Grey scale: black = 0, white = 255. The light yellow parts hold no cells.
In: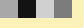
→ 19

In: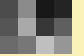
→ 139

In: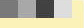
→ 168

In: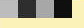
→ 46

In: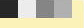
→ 236

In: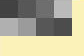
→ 87

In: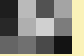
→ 186

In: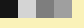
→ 212

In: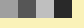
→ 86

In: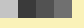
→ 58
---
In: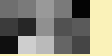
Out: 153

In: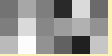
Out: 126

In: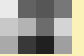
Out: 86

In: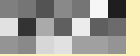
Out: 83

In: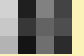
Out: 129

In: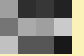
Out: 55

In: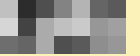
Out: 79
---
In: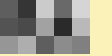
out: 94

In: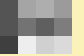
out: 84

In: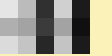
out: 229

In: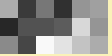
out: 172

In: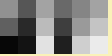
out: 145

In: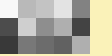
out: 248
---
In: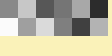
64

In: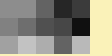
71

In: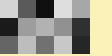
145

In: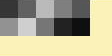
34

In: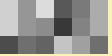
131

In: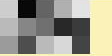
40

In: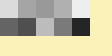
122

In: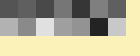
35
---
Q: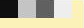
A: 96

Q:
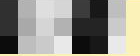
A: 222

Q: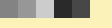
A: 204

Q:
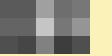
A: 160

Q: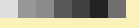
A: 139

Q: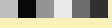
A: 148

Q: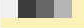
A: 102
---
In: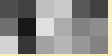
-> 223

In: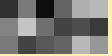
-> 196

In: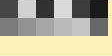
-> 218

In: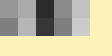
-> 203

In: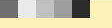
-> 234

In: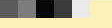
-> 234

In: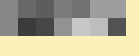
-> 198

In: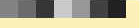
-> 202
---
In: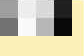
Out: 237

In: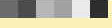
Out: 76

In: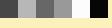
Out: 183

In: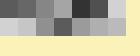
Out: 103

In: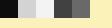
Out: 211

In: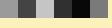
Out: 68

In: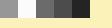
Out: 251
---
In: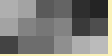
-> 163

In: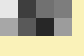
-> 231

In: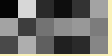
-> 163

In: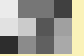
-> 225

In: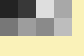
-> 35

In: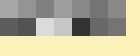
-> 167

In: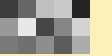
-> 153

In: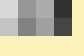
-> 216

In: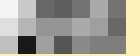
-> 223
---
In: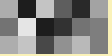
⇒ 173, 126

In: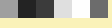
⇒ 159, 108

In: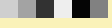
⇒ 207, 129

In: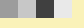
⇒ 156, 233

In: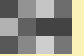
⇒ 77, 118

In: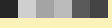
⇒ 38, 68

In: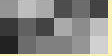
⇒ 149, 209
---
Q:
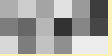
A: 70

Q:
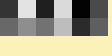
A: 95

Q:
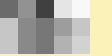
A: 198

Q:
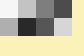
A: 214

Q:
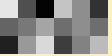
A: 110

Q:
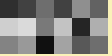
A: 175

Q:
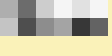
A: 99

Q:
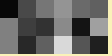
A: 160
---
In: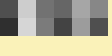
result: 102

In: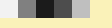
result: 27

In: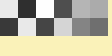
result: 78

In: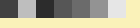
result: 107

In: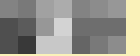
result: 131

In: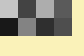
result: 67
